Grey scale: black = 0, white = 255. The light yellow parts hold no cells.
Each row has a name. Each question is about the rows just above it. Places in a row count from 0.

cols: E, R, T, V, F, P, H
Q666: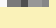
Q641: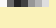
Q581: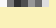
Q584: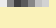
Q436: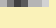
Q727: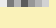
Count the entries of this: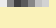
7
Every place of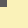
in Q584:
3
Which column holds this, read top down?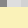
H
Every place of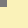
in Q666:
1 2
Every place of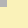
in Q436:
0 4 5
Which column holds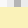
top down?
E
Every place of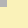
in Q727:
2 5

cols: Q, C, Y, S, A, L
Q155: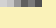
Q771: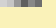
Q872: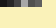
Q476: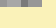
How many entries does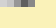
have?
5
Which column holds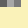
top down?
S
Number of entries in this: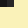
2
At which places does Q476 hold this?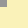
0 4 5
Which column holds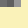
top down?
L

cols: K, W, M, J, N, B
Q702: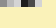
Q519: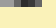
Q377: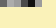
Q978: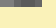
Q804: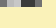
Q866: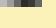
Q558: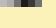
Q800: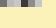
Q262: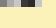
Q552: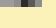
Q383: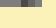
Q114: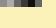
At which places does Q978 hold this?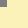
0 1
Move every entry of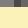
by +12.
138, 138, 86, 114
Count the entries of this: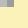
2

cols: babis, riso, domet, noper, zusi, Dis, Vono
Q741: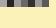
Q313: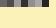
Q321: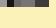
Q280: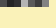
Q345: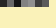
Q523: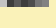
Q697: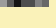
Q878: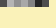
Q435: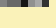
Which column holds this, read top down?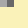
babis
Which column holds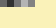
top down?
noper
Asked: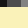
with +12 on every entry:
33, 89, 89, 142

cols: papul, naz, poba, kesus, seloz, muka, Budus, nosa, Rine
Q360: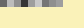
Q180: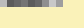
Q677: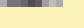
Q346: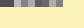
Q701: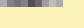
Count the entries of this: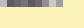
9
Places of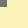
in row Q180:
3
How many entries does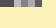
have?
6
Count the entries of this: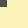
1
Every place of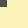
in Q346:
0 1

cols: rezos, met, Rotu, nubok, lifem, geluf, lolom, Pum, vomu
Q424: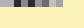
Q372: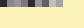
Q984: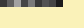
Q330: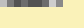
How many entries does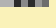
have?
7
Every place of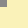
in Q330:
8
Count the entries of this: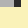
3
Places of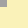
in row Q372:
8
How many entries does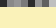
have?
8

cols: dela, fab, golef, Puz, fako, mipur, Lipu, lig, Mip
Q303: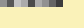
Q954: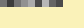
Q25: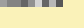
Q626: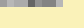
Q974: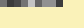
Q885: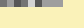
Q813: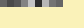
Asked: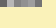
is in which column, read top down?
lig
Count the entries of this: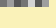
7

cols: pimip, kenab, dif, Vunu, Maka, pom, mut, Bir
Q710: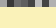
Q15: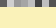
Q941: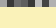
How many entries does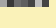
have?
7
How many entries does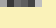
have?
6
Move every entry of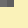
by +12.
121, 107
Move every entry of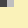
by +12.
80, 203

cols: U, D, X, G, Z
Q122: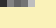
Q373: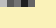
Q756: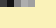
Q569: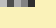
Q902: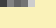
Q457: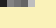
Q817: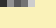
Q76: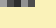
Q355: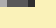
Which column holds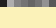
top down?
G
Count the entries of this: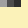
3
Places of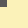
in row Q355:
1 2 3

